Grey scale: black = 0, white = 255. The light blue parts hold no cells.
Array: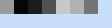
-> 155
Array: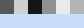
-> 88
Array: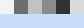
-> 243
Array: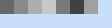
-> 104
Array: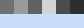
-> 112
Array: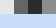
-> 230
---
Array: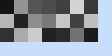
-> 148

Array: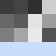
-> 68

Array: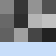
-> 54

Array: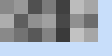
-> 152

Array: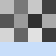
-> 120

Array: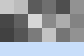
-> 188

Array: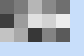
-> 124

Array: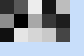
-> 88

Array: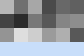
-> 112

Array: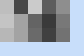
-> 71
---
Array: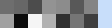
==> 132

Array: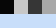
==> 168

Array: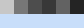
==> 36

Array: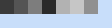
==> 144

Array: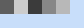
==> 184

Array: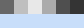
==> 52

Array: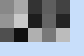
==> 66

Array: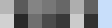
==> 97
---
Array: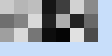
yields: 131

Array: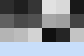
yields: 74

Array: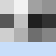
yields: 193

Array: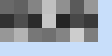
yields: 78

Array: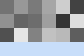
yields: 101

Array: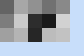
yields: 202

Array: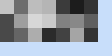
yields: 158
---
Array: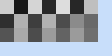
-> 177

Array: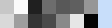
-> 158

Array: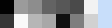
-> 249

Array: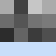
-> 85

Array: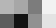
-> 19

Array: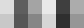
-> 86

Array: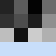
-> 77

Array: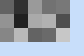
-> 33

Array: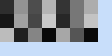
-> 161

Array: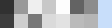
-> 206
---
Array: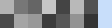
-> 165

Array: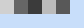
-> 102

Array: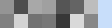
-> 211

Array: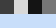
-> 216

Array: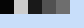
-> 204

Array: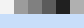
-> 156

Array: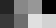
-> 110

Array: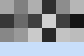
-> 153
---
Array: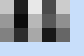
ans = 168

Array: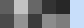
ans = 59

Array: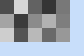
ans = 185

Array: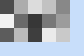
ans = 62

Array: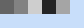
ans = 206

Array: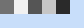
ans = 85

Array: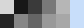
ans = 101

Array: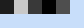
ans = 57

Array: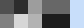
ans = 179

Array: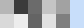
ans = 100
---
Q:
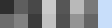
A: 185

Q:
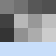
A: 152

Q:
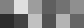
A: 114

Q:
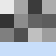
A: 100

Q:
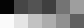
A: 116

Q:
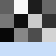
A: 204
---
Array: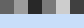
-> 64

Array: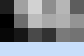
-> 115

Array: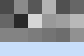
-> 145

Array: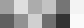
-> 250

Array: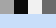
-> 107

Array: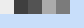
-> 123

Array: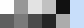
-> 172
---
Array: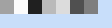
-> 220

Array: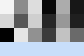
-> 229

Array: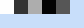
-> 173

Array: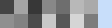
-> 200

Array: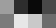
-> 201

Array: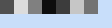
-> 198
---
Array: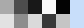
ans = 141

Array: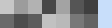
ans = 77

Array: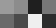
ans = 74

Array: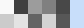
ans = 227

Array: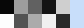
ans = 83

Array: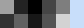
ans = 97

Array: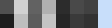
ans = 190

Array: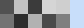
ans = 45
